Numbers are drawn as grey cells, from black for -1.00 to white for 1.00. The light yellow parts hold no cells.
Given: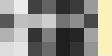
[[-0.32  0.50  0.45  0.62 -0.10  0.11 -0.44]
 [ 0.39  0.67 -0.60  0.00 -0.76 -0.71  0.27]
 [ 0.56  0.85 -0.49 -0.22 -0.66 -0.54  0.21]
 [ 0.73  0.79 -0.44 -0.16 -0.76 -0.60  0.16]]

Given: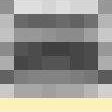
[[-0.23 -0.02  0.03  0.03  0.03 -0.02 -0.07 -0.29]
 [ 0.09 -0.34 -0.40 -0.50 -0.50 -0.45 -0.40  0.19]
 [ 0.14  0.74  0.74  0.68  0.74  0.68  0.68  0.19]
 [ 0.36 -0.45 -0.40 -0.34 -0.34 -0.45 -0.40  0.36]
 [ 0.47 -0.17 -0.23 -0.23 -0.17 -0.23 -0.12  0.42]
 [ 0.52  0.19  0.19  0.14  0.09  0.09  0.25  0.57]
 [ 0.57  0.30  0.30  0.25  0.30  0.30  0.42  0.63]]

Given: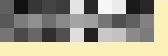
[[-0.31 -0.03  0.13 -0.13  0.08  0.29  0.24 -0.08 -0.37 -0.25  0.02]
 [-0.25 -0.86 -0.58 -0.47 -0.53  0.79 -0.69  0.94  0.84 -0.80 -0.69]
 [-0.08 -0.42 -0.19 -0.63 -0.37  0.74 -0.74  0.57  0.52  0.08 -0.03]]

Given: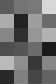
[[-0.68  0.00 -0.45 -0.22]
 [-0.39 -0.33 -0.16 -0.80]
 [-0.28 -0.10 -0.05  0.69]
 [ 0.06 -0.62  0.18  0.40]
 [ 0.35 -0.74  0.24 -0.16]
 [ 0.46  0.12 -0.57  0.06]]

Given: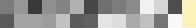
[[-0.29  0.28  0.28  0.23  0.51 -0.29 -0.24  0.79  0.73  0.33  0.51 -0.08
   0.95]
 [-0.03  0.18 -0.55  0.13  0.03  0.39 -0.45 -0.13 -0.03  0.08  0.89  0.67
  -0.39]]

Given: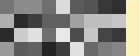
[[-0.67  0.60  0.76 -0.13  0.82 -0.40  0.55 -0.46 -0.56]
 [-0.08  0.09  0.09 -0.13  0.71 -0.29 -0.34 -0.56 -0.62]
 [ 0.21 -0.29 -0.24 -0.72 -0.51  0.76 -0.18 -0.02  0.04]
 [ 0.37 -0.67 -0.51 -0.24 -0.24  0.26  0.49  0.49  0.55]]

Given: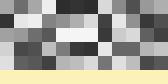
[[-0.60  0.81  0.87  0.03  0.14  0.37  0.70 -0.49  0.81  0.14 -0.55 -0.37]
 [ 0.26  0.20 -0.14 -0.31  0.92  0.92  0.92 -0.55  0.59  0.70 -0.25 -0.49]
 [ 0.31 -0.14  0.31  0.87 -0.65 -0.60 -0.65  0.70  0.08 -0.37  0.20  0.37]
 [ 0.65 -0.43 -0.37  0.48 -0.03 -0.55 -0.60  0.81 -0.19 -0.19  0.42  0.54]
 [ 0.75 -0.25 -0.31 -0.49  0.42  0.48  0.70 -0.08  0.75  0.48 -0.43 -0.31]]
